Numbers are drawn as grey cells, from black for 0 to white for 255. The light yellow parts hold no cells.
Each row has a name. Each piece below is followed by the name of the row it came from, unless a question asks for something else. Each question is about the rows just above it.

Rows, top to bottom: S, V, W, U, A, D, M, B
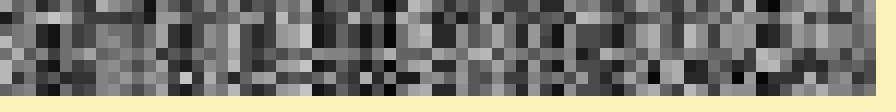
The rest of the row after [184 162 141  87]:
[ 51 120 120  63 131  99]
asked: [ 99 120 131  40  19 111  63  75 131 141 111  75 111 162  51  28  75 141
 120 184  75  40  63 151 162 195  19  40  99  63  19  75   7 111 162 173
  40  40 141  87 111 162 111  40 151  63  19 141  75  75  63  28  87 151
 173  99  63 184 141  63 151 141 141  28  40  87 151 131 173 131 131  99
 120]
B

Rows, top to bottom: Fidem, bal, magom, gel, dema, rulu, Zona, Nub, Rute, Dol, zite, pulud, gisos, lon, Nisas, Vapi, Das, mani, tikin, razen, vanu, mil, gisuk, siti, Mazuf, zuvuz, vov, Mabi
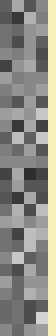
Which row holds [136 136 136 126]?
lon
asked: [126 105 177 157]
Mazuf
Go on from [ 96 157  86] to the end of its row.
[86]
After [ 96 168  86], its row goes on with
[136]
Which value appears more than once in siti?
[148]

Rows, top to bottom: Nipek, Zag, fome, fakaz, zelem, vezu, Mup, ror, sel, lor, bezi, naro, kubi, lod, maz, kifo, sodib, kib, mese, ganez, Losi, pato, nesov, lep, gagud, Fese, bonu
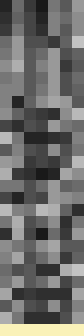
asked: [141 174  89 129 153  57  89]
vezu
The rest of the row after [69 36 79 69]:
[153 141 129]
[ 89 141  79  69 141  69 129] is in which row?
Fese
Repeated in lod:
[57]
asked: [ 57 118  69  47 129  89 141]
fome
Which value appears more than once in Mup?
[107]
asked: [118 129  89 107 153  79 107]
Mup

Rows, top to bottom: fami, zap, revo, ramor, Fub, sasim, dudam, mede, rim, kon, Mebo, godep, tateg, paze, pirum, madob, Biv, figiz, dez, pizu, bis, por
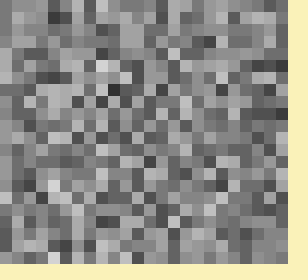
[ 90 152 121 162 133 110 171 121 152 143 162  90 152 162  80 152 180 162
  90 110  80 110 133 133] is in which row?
pizu
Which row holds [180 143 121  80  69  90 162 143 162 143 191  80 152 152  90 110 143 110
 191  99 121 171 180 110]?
dudam
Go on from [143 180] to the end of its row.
[ 90 143 133 152 121 180]

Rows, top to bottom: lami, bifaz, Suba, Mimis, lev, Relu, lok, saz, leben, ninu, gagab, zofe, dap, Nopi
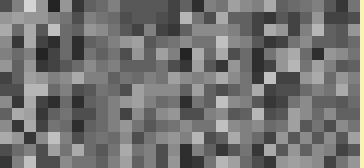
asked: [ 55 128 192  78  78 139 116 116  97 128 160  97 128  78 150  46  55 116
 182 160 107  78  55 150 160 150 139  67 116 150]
Nopi
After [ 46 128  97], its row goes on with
[ 55  88 116  55 170  88 150  97 139 128  67  88]
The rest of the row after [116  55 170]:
[ 88 150  97 139 128  67  88]
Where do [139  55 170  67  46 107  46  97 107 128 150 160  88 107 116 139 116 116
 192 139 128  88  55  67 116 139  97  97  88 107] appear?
Mimis
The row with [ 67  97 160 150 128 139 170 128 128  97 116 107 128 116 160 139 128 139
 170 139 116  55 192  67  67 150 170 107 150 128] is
lok

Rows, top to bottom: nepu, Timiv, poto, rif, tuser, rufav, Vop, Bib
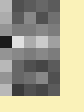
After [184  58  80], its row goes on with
[70 91]
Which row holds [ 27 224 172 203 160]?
rif

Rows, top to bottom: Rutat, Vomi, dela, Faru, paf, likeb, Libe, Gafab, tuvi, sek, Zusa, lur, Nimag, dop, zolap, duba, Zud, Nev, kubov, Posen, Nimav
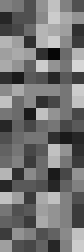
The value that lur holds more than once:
[118]
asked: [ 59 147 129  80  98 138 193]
Posen
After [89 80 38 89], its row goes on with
[59]
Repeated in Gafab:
[138]
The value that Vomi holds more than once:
[80]
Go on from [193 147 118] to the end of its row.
[71]
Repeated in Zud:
[193]

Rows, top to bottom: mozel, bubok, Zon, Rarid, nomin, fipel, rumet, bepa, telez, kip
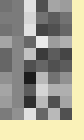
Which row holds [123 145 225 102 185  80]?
kip
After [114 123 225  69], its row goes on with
[ 80 102]
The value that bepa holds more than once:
[175]
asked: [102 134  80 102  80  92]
fipel

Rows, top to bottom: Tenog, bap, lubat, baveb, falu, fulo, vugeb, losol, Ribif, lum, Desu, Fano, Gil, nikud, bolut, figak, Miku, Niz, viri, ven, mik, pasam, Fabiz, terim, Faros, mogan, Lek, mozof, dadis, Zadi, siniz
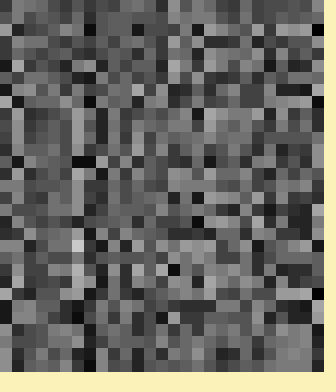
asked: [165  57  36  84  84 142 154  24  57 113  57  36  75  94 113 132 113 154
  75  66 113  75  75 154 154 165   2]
Faros
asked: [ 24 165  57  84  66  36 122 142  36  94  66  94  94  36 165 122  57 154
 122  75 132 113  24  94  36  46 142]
fulo
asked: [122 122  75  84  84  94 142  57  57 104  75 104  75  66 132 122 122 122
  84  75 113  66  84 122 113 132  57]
figak
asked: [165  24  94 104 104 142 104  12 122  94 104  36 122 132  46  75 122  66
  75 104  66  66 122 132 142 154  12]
Ribif
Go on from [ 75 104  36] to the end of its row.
[ 24 132  57 104  36  94  46 122 104 142  94  36  46 104  46  84 122 132
 122  57]
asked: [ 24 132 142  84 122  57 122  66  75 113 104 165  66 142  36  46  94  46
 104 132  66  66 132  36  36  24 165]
losol
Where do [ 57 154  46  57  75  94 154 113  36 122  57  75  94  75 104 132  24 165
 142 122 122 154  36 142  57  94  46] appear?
lum

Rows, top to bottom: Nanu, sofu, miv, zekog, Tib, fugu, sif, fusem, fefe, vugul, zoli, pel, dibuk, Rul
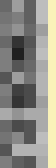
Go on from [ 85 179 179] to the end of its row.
[179]
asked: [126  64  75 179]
fusem
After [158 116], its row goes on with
[179]
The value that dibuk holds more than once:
[179]
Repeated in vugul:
[170]
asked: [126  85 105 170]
fugu
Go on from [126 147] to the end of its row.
[105 158]

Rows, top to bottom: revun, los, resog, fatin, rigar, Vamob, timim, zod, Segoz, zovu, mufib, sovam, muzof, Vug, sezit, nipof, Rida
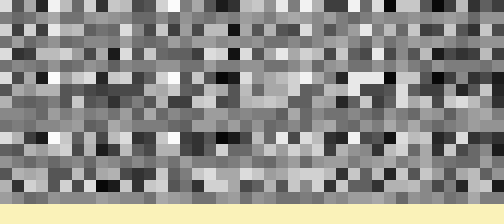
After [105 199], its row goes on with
[ 62  73 199  85  50 199  73]
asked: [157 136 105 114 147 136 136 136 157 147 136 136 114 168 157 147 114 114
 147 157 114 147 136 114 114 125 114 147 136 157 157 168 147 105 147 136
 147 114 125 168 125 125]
Rida
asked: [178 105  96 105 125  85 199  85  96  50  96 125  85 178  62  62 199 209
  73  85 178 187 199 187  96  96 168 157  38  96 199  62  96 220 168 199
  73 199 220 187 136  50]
Segoz
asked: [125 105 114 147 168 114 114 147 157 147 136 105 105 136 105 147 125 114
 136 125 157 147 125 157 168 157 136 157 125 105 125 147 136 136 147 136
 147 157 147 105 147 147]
los
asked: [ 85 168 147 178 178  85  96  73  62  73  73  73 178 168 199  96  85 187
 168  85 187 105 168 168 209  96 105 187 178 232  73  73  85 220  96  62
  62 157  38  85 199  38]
zod
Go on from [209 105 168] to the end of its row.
[ 50 199  73 105 136  27]

